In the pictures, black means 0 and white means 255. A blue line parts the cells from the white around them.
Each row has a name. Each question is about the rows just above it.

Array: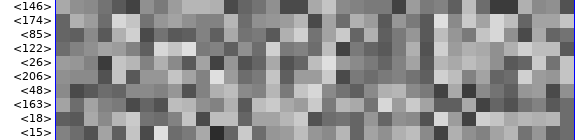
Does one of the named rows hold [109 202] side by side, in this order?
no
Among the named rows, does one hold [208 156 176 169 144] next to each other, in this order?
yes
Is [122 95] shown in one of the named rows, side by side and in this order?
no

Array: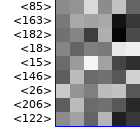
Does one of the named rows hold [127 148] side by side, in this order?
no
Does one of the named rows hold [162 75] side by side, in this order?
no

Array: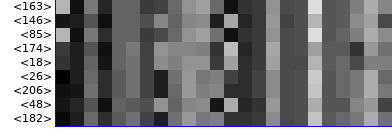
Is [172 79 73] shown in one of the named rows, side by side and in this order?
no
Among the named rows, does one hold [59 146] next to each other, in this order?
yes
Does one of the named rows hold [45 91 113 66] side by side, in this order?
yes
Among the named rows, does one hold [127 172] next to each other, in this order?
yes
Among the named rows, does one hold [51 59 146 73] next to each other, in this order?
yes
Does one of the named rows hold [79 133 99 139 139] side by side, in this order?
no
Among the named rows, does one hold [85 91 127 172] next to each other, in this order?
yes

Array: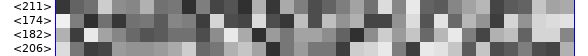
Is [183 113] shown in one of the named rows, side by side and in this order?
no
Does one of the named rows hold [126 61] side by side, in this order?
yes

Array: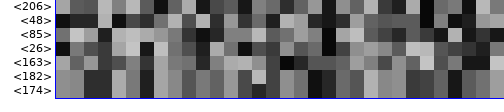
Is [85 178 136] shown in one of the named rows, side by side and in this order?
yes
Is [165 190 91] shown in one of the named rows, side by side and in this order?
yes
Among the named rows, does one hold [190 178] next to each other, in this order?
no
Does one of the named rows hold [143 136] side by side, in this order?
yes
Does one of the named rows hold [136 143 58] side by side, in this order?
yes
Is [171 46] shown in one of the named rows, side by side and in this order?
no
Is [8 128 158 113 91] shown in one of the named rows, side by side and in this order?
no

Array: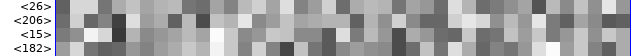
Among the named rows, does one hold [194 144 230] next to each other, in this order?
yes
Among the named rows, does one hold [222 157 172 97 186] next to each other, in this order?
yes

